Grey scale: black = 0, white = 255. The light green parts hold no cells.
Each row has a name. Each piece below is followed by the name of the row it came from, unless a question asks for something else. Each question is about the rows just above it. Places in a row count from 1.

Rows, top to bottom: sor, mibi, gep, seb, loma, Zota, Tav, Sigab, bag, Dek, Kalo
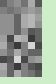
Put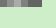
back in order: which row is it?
Sigab
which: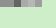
gep
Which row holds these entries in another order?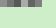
sor

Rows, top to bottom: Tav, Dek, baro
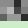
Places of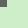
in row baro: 1
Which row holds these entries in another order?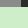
Tav
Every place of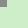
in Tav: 1 2 4
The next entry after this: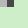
[125]
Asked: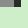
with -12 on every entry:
[127 127  31]
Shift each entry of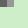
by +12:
[110 164]

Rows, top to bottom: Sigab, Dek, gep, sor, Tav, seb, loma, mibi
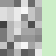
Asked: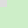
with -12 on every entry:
[210]
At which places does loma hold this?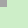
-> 5

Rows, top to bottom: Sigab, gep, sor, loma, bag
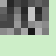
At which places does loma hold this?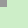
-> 3 6
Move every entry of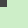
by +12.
[81]

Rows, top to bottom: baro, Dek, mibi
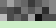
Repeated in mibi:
[75]
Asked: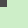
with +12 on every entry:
[87]
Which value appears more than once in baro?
[117]
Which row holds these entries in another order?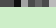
mibi
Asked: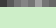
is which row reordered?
baro
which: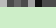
mibi

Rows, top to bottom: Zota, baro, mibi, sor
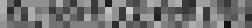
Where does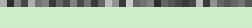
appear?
baro
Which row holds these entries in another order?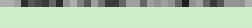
Zota
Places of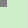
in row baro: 3 7 11 22
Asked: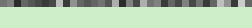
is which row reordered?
baro
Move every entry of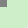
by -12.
[117]
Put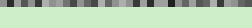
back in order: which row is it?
mibi
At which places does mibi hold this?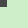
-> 9 12

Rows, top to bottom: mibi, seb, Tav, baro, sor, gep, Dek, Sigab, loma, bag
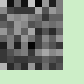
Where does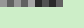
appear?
sor
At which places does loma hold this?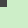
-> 2 5 6 9
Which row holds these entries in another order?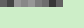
Tav

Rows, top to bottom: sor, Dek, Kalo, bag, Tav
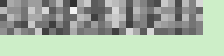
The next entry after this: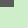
[116]
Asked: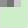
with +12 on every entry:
[156 128 213]
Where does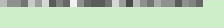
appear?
Dek
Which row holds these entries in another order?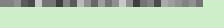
bag
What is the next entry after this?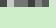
[186]
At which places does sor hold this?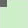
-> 15

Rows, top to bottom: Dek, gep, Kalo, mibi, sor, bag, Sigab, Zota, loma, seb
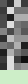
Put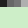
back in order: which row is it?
Sigab
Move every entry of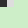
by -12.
[ 34 209]
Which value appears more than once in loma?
[59]
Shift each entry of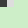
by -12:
[ 47 209]
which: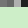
Sigab
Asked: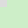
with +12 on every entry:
[233]

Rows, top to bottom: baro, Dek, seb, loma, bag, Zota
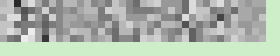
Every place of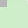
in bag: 8 12 13 18 19 21 27 30 33 34 37
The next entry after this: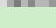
[183]

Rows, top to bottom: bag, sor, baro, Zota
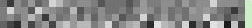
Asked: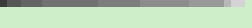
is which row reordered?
baro
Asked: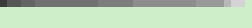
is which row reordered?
sor
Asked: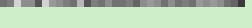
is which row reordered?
sor
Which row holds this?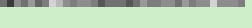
bag
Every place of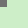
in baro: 3 9 19 20 25 27 31 34

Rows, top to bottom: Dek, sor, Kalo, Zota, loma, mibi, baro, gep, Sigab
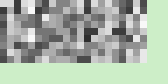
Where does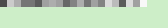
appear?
Zota
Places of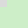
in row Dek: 1 2 4 12 14 16
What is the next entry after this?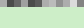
[131]
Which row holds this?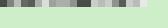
Sigab
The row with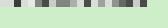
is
Dek

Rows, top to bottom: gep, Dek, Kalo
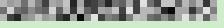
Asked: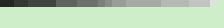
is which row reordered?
gep
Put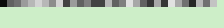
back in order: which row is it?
Dek
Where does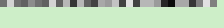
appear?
Dek
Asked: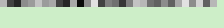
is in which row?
Kalo
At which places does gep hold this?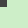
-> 7 14 20 23

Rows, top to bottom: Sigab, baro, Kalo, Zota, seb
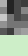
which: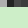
Sigab
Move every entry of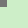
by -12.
[105]
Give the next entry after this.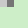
[72]

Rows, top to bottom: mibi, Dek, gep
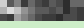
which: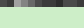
gep
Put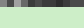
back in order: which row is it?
gep
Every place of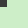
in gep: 2 7 8 12
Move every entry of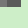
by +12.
[130 102 102]
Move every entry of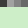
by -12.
[ 47 149 119  92]
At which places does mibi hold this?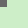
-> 5 11 12

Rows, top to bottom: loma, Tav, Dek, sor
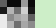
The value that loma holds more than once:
[10]
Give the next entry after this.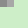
[180]
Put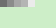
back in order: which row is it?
sor
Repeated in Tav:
[25]
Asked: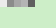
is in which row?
Dek
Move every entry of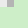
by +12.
[247 192]

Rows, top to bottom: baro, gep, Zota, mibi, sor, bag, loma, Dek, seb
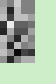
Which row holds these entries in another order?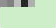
loma
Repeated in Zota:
[191]
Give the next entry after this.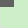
[114]
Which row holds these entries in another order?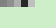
loma

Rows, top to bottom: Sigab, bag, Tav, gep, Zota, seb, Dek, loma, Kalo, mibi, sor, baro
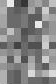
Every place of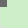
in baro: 2 5 6
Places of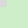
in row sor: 5 8

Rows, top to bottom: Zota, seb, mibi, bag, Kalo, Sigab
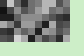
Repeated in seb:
[111]
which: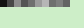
seb

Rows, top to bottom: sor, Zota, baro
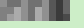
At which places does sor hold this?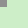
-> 1 4 7
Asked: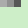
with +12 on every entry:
[183 156  99]
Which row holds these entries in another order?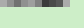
baro
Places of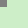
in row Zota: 1 2

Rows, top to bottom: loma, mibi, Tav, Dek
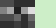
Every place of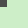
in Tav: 1 2
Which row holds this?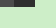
loma
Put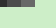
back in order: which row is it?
Tav
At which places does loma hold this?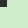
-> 3 4 5
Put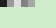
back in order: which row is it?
mibi
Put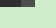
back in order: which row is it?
loma

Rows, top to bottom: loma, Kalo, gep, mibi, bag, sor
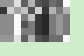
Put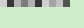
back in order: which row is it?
Kalo
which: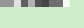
sor

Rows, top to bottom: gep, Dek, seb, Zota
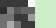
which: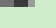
seb
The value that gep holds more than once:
[58]
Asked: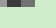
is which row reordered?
seb

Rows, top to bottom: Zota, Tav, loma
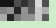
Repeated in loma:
[146]
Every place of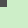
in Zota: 3 5 7
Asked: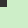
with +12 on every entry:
[62]
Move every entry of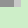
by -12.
[134 134 188]
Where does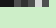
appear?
Zota
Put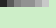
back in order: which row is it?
Tav

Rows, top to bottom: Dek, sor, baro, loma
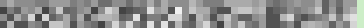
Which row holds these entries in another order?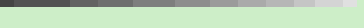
loma
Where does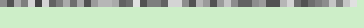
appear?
baro
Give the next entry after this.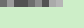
[170]
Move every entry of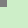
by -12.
[114]
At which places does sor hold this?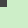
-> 1 7 14 18
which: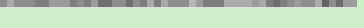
Dek

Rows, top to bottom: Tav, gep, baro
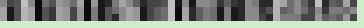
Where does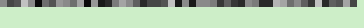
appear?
Tav
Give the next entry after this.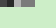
[123]

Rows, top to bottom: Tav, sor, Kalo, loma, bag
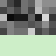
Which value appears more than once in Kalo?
[24]
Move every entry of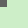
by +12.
[109]
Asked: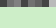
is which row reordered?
sor
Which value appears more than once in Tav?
[142]
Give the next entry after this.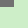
[202]

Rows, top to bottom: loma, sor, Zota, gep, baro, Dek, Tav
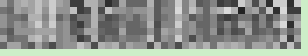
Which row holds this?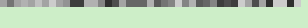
loma
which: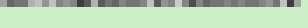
Dek

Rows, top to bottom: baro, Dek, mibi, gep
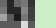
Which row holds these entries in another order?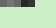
baro
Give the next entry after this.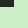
[134]
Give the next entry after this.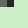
[104]
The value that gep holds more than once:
[91]
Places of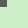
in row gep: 1 2 3 5

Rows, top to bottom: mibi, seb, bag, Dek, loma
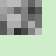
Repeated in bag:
[187]
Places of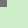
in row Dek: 4 6
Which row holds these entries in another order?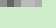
mibi
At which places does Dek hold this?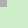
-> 2 3 5
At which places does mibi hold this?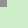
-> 4 6

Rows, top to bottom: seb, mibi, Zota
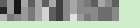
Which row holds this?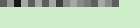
seb
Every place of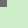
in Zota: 15 16
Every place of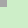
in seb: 4 6 8 11 15
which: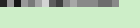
mibi

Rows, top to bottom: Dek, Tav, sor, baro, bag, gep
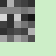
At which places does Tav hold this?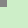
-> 1 2 3 5
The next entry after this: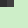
[77]
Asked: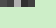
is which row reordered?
bag
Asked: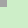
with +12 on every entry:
[176]

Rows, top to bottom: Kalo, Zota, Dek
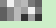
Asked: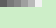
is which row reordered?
Zota
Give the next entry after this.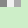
[185]
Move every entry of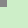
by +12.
[147]
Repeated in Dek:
[52]

